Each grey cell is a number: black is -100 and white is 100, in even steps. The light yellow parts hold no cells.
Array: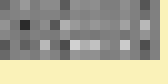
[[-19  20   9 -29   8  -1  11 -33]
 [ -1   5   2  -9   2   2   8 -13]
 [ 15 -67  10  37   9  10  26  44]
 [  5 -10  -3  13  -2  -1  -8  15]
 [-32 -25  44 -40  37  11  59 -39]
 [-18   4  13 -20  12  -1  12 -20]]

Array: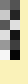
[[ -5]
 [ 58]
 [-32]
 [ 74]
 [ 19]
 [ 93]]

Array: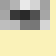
[[ 24  83  27]
 [ 30 -68  30]
 [ 49  -4  67]]

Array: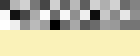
[[-58  64 -45 -23 -26  37 -16]
 [ 95 -44  96  94  87  57  80]
 [100  14  24 -17 -30  24  -8]]

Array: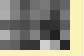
[[ 32 -38  -6 -21]
 [ 36 -25 -12  -6]
 [-26 -40 -62 -29]
 [ 40 -27 -50   2]
 [-19 -56  62 -70]]

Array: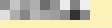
[[ 12  22 -14  84  87]
 [ 74   6  28   9   6]]

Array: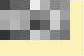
[[-48 -20  39  16]
 [ 37  31   9  24]
 [ 30  26 -23   4]
 [-60 -26  35  -9]]

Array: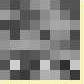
[[-19 -23  23 -34]
 [ 23 -36   9  -7]
 [-44 -32  16  29]
 [  7  14 -44   8]
 [ 15  28  14 -17]
 [ -5 -37 -12  23]
 [-37 -38  60 -63]
 [  8 -54  37 -17]]

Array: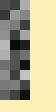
[[-38  36]
 [-57   5]
 [  8 -52]
 [ 12  29]
 [ 44 -77]
 [ 38 -11]
 [-12 -84]
 [ 11  52]
 [ -4 -47]
 [-24 -87]]
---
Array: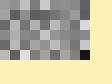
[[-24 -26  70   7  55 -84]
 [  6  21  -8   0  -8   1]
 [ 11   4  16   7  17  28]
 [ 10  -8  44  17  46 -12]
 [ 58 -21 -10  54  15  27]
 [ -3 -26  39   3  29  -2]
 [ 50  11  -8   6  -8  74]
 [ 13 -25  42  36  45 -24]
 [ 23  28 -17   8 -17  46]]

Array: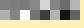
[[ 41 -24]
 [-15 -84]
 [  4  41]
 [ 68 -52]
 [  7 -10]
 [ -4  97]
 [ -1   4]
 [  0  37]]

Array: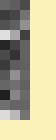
[[-41 -10  13 -49 -23 -23 -24 -19 -24 -17 -21 -10]
 [-26 -45 -25  32 -47 -60 -27  13 -13   5 -21  44]
 [-19 -52 -36  75 -70 -42 -54 -32 -20 -76 -13  72]]

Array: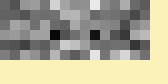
[[-29 -17  20  46 -30 -12]
 [-18 -43   3  32 -58  18]
 [ 35 -19 -40 -55 -13  67]
 [ -5 -11   2 -36 -12  39]
 [ 10  -8   7  13 -15  -8]
 [ 83 -18  13 -85  -9  79]
 [ 13  19   7   9  25  -4]
 [ 11  42  32 -13  50 -28]
 [ 28  40 -23 -36  59  -7]
 [ 65 -11 -17 -94   1  42]
 [ -7 -14  29  26 -27 -15]
 [ 22 -11 -12  26 -19  13]
 [ 18 -34  19   6 -49  27]
 [-35 -24  29  21 -35 -19]
 [-20 -23 -11  16 -31  -2]]

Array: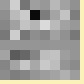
[[ 14  -1  19  -6  16  17   9  23]
 [ 27  53  27  14  17  24  17  38]
 [ 44  29  46  26  18  52  48  28]
 [ 19  -2  71   5  16  48  58  23]
 [ 25 -92  42  11  17   4  32  17]
 [ -8  59  53  -7  17 -19  55   4]
 [ 62  46  26  61  18 -29  29  -1]
 [ 22  12   6  -6  17  28   4  10]]

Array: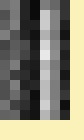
[[-60 -59 -75 -84 -64 -76 -69 -82 -69 -57 -88 -71]
 [-19   2   3  -5   5  11  -4   2  -2  -2   3  -4]
 [ -2  58  59  39  66  82  42  57  47  48  62  42]
 [-92 -91 -75 -86 -80 -73 -78 -82 -70 -89 -84 -85]
 [-72 -72 -75 -72 -40 -47 -72 -65 -73 -55 -63 -76]
 [ -3  -5   1 -36 -29 -24  -3 -53  -1 -16 -50 -21]
 [-12 -37 -25  -1 -47 -37 -26 -23 -37 -38  -9 -23]]

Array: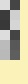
[[-46  62  67 -47 -31 -26]
 [ 73 -54 -56  73  47  45]]

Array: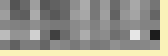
[[ -8 -21   3 -78  10]
 [ 10   5   3  15   6]
 [ 32  29  11  80   5]
 [ 10  18   8  -4   5]
 [-16 -23  -3 -13  13]
 [ 21  25  16  10  -3]
 [ -7  -6   1   6  -5]
 [ 34  31  15  35   7]
 [ 11  22   8   9  -5]
 [-18 -19  -6 -16   4]
 [-24 -31  -5 -50  10]
 [-32 -19  -1 -10 -20]
 [ 24  34  11  63  -2]
 [-18 -26  -1  16  -2]
 [-34 -23   1  15 -24]
 [ 14  24   5  47  -3]]
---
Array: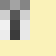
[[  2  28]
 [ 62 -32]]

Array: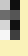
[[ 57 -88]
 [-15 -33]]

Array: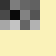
[[-61  -2]
 [-43 -93]]

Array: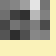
[[ -4   4]
 [-13 -51]]

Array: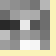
[[ 21  12]
 [-17  23]]

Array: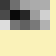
[[-56 -13]
 [-42 -93]]

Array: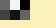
[[-19  91]
 [-48 -84]]
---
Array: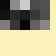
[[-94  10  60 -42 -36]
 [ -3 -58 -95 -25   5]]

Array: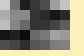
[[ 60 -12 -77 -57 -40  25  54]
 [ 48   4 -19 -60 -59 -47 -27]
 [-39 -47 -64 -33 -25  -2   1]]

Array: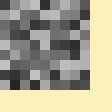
[[-52   6  34  49 -62   8  39  11 -32]
 [-16 -35  -8 -58 -43 -16 -33 -61  36]
 [ 45   0  -1 -37  44 -45 -53 -64  25]
 [ 51 -27 -22 -14 -18  11  48  42  38]
 [ 32 -72  -2 -62  32 -25 -20 -45 -39]]

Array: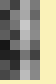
[[-14 -49  35  -4]
 [-36  -9  57   6]
 [-83 -10  29 -22]
 [-35 -65  35   4]]

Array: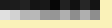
[[-80 -78 -73 -84 -81 -95 -74 -87 -70 -84]]

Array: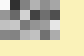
[[ 95 -62   2  40  12  30]
 [ 51  56  -4  16  23  80]]

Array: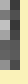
[[ 38 -54]
 [ 51 -57]
 [-26 -31]
 [ 13 -41]]

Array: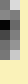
[[ -7  71]
 [-96 -18]
 [-13  16]]
